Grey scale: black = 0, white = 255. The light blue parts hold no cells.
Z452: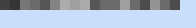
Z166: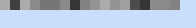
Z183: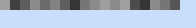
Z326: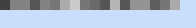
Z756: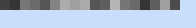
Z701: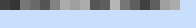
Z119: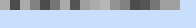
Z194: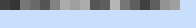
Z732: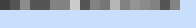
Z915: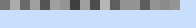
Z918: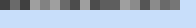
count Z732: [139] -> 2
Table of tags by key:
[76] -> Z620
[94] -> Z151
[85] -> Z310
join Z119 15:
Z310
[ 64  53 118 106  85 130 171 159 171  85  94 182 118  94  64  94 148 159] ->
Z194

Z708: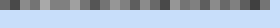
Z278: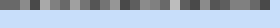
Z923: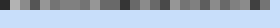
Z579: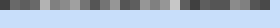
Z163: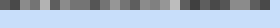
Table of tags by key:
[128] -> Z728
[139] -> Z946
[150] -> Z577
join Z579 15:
Z577
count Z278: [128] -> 4
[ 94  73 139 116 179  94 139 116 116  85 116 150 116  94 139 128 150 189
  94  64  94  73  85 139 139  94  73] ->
Z163
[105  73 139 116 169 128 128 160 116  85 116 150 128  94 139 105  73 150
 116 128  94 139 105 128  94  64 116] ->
Z708
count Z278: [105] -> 5
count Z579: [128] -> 3

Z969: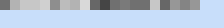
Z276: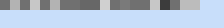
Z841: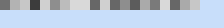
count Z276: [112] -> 9
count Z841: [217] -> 3
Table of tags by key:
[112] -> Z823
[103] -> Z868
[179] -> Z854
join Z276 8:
Z823
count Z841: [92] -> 1
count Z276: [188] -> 2
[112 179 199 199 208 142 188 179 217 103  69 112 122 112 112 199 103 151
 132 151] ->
Z969
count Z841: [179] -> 1

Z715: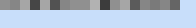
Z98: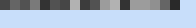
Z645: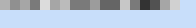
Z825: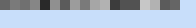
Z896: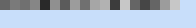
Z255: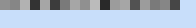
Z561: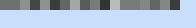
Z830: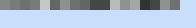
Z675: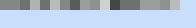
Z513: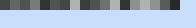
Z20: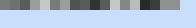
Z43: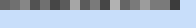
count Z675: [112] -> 4
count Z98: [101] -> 2
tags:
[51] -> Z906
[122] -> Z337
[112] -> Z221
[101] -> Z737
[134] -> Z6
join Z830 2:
Z337
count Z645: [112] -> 0
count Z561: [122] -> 3
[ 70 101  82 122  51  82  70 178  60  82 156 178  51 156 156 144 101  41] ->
Z98

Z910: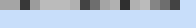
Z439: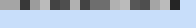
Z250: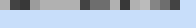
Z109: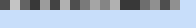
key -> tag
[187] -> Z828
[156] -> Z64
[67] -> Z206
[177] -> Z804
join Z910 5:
Z828
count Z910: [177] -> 3
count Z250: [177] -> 7
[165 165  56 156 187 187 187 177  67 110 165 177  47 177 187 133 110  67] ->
Z910
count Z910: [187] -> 4

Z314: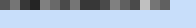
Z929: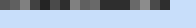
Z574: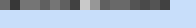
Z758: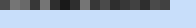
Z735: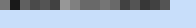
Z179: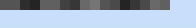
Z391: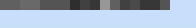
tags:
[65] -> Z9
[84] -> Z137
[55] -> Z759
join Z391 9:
Z9
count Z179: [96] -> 3
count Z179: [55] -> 2

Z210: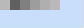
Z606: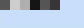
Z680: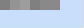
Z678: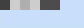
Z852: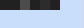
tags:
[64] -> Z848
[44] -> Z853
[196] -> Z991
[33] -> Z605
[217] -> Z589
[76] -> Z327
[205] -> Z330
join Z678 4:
Z330
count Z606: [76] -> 0
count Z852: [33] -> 4
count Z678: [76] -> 2
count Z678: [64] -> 1
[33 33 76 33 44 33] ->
Z852

